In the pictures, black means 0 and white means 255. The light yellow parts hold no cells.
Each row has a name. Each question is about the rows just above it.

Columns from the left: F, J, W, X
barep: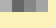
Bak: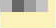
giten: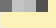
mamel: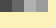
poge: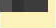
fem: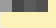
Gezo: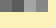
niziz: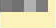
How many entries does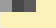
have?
3
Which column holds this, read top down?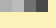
F
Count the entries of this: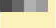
4
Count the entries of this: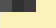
3
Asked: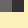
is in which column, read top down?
J

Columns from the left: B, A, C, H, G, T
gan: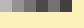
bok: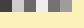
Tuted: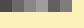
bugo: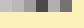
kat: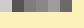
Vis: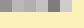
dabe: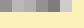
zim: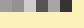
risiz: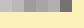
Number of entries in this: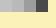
4
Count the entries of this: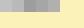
5
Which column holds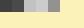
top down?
B
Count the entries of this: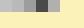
5
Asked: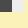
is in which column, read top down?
H
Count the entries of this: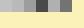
6

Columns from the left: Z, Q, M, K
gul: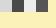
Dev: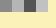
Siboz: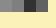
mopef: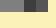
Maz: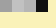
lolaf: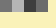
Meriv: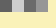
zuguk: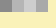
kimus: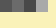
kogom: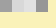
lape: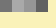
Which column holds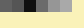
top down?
K
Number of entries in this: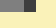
3
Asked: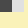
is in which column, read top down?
M
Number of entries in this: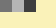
3
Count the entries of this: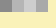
4
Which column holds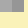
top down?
K
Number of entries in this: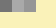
3

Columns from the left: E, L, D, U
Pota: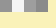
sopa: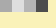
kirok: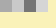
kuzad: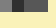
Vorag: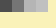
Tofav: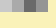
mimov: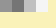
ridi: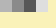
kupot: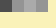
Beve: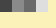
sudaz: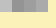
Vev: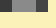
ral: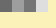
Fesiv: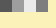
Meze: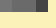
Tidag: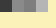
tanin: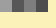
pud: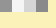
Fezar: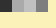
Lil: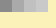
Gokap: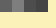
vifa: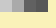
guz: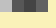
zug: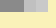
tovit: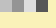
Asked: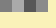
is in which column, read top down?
L
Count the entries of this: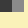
2

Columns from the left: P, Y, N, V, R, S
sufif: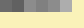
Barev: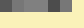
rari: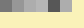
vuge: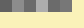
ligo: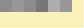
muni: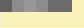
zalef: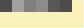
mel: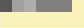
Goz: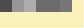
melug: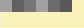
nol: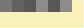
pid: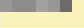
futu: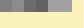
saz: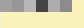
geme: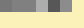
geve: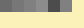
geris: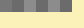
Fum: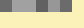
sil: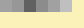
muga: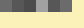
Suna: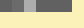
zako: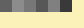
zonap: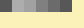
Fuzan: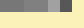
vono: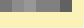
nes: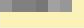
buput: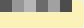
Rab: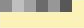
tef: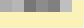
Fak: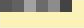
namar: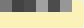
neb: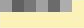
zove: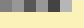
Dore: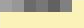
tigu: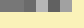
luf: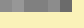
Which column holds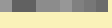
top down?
Y
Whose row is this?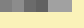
futu
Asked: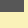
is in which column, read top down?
S

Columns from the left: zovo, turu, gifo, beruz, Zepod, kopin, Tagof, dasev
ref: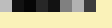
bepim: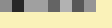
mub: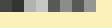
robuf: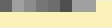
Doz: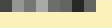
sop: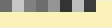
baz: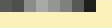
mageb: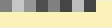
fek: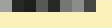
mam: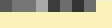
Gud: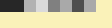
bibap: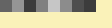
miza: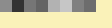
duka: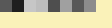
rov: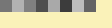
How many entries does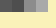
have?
4
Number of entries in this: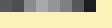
8
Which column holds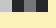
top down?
turu
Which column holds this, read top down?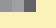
dasev
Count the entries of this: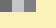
3
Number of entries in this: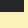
2

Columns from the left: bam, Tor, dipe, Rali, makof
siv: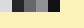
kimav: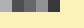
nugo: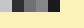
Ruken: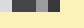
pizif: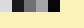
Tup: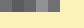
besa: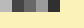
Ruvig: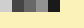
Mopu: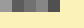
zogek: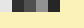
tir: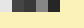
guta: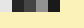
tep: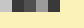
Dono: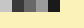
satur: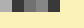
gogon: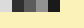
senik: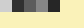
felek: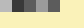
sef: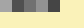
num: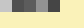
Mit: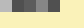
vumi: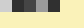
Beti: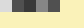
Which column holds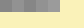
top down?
Rali
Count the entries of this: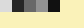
5
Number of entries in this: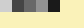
5

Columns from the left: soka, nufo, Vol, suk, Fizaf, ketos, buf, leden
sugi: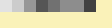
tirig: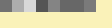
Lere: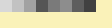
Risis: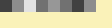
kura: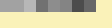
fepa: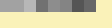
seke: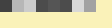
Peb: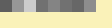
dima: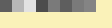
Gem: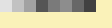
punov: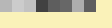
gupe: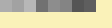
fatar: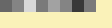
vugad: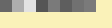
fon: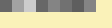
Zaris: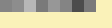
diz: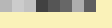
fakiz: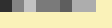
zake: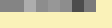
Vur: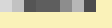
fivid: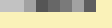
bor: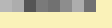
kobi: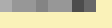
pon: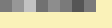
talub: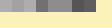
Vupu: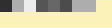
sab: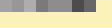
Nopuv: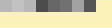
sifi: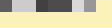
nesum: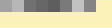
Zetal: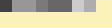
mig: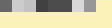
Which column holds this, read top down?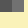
suk
